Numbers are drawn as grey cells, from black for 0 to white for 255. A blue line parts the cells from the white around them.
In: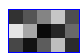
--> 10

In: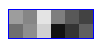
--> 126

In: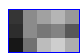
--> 119

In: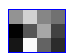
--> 86

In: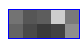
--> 93

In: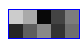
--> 8

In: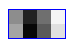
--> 34

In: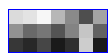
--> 131

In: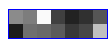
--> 34
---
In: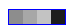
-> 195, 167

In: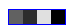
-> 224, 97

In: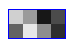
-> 232, 208

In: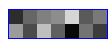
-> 214, 191

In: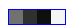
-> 245, 113

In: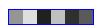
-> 223, 192

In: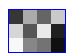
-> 248, 234

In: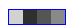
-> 210, 137
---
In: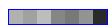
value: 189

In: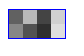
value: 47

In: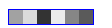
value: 51

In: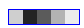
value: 91

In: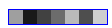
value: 65

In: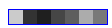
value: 31

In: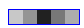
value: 33
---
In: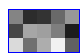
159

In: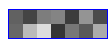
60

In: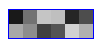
191

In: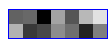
85

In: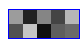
133

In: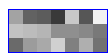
143

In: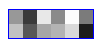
138
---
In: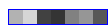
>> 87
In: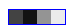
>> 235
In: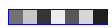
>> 32
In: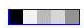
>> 147
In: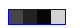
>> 210
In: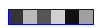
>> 159
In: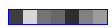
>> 157
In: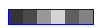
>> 130
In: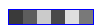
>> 121
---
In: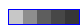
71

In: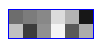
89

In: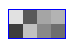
137

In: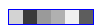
240

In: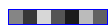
187

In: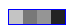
149
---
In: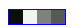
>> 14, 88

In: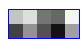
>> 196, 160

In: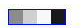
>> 140, 25

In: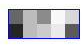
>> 103, 91

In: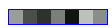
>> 156, 140

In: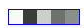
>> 249, 141

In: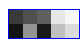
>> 58, 219

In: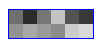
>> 111, 217
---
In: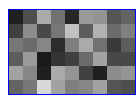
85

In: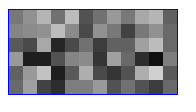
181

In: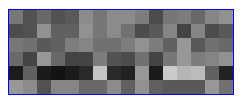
133

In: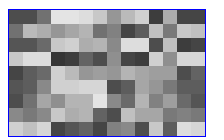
69

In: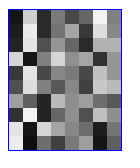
243

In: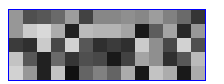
106

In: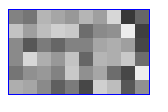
56

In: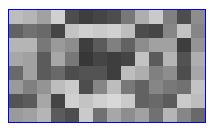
77
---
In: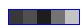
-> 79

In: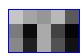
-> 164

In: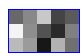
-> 136

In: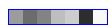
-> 108

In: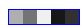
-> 116

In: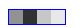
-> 49
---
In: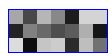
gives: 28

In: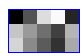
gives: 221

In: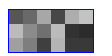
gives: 71

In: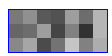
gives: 158

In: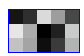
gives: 218

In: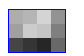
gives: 181
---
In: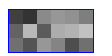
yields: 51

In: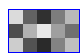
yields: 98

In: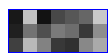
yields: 193

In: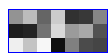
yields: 188

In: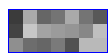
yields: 170

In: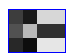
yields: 25
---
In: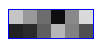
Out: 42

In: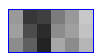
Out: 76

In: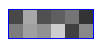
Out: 160

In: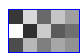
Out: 48

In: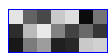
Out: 186

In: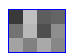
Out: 184

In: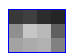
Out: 198

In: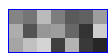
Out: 83

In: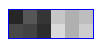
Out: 66
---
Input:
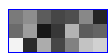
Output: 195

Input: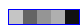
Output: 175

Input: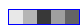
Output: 159

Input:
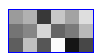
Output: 21

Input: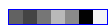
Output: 2

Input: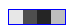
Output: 37
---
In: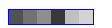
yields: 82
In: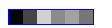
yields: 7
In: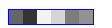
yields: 102
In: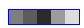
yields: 126
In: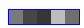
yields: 123
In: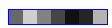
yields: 104
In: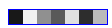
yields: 24
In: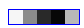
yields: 246
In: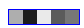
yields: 174
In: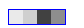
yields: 234
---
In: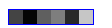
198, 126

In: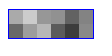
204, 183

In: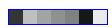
234, 191

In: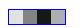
226, 175

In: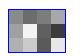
243, 231

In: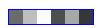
251, 190

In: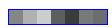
205, 177
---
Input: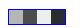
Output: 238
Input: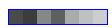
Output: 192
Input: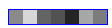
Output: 167
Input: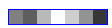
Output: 147
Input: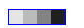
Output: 131
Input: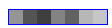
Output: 183
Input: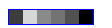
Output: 81
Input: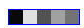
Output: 161
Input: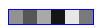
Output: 231
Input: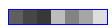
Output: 166
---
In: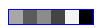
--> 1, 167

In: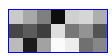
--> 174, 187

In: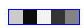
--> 131, 203

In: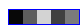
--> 123, 8

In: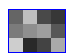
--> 55, 206

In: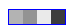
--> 60, 179

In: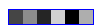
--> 174, 69

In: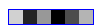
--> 180, 209

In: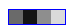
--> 218, 106

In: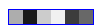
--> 104, 173
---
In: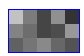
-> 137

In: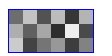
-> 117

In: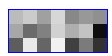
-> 101

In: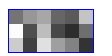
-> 224

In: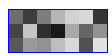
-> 146

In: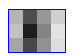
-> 145

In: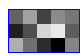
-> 44
